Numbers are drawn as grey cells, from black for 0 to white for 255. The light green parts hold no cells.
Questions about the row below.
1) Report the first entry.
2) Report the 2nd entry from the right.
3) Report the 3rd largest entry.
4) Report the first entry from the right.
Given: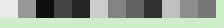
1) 233
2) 141
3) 191
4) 119

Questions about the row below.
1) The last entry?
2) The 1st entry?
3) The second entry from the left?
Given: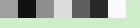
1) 250
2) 160
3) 17
